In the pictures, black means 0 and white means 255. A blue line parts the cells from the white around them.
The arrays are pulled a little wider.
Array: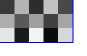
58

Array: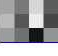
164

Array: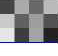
69

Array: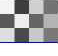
243

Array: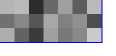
180

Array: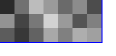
42

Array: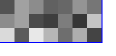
83

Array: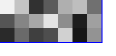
242
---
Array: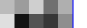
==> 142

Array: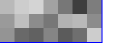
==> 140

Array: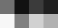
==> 177

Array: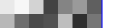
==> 118

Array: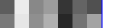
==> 163

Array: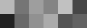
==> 98

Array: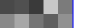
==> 145
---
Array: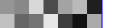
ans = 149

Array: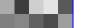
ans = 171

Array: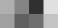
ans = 175

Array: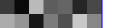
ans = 58

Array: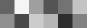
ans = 100

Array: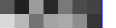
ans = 89

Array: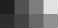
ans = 31

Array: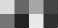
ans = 220
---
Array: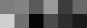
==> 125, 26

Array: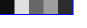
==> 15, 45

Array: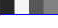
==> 39, 130

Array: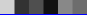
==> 210, 109

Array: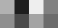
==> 177, 108

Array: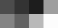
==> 76, 252

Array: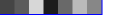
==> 69, 135
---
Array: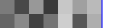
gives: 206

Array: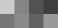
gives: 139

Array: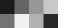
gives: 241

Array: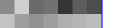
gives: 175

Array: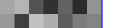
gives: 92

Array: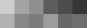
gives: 157

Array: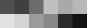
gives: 136

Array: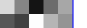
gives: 253

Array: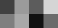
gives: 169
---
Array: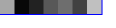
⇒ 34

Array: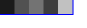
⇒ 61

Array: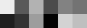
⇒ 31

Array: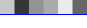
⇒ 103

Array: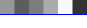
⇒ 93

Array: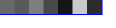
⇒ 44
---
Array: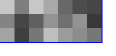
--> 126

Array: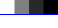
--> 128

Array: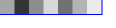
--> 52

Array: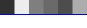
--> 237

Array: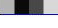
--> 10

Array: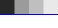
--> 155
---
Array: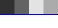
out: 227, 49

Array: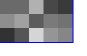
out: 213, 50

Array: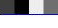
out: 238, 2

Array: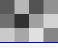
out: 225, 49

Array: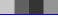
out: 200, 52

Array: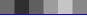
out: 197, 47

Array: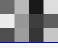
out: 236, 25

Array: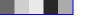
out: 233, 40

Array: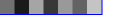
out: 196, 26
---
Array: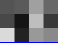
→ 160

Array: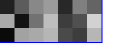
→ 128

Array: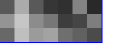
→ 132

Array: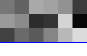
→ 146

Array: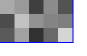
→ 140

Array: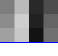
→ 41
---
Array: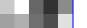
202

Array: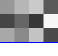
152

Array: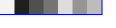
243

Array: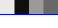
233

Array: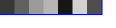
56

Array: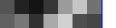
84
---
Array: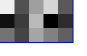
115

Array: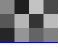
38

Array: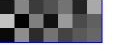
9

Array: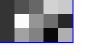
52

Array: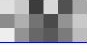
238

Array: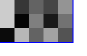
11

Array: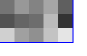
208
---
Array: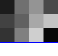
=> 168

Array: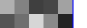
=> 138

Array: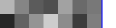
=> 60

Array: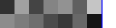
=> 104

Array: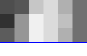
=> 192

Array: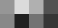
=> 115

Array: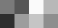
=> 197

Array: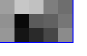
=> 97
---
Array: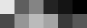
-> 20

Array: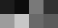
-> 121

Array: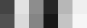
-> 183

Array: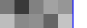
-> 162

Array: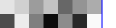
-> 148

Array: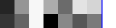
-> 227

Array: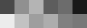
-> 108
